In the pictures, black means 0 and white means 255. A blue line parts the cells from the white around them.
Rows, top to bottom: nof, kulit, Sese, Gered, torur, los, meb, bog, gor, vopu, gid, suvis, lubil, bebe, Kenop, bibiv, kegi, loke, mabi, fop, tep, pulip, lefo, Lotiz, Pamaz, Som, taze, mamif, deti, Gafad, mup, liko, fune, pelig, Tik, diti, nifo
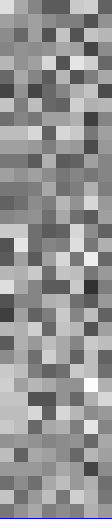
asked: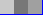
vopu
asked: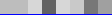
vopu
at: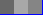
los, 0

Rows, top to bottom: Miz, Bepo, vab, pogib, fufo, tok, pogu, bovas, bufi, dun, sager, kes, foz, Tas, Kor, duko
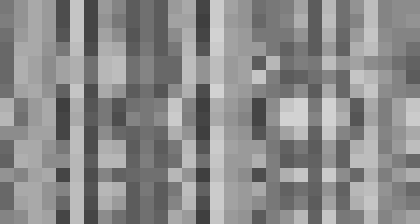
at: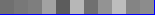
Miz, 18
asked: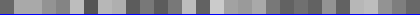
Tas
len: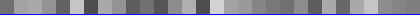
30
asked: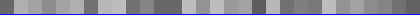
fufo

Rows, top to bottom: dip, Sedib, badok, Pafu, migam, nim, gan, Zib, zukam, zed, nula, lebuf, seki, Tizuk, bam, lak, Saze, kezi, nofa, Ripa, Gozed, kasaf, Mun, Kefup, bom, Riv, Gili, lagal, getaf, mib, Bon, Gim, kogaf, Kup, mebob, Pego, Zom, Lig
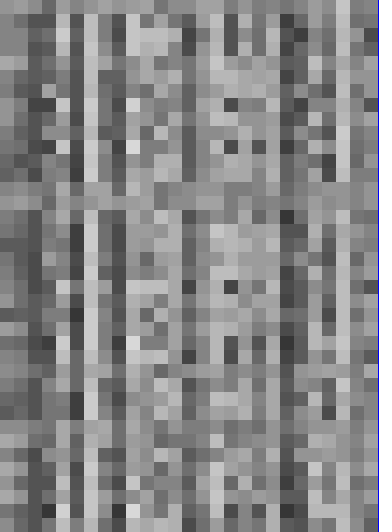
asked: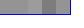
Bon
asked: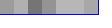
nim

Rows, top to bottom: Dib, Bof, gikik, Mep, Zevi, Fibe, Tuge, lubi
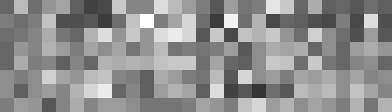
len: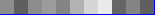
11
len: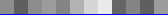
12
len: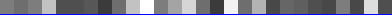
28
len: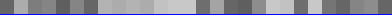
28
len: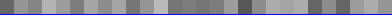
28
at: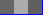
Dib, 21

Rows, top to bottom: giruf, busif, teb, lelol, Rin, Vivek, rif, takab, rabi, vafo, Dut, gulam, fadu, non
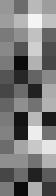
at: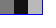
rabi, 0
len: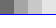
4
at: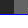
Vivek, 1
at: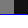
rabi, 0
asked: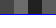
fadu
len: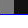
2

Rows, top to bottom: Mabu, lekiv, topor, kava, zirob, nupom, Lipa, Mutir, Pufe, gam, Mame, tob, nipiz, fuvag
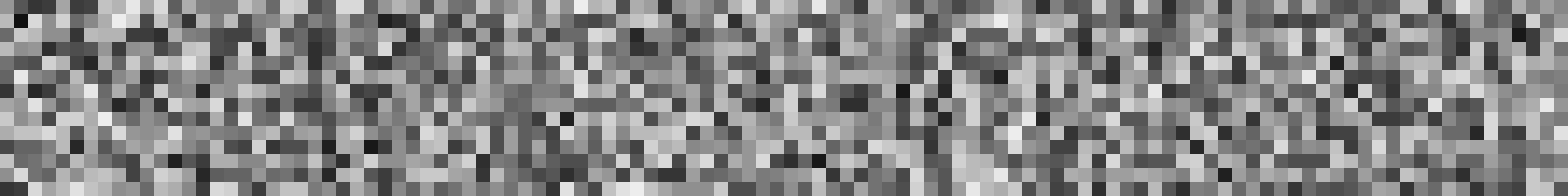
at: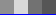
Lipa, 57
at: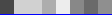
Pufe, 3
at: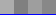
Mabu, 108
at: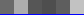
zirob, 50
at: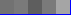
zirob, 28
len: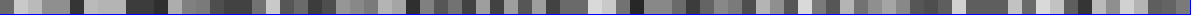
85

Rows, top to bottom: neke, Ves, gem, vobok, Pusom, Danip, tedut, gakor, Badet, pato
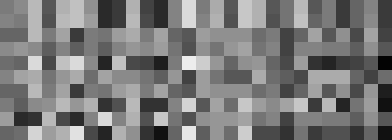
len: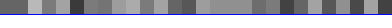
28
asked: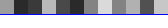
Ves

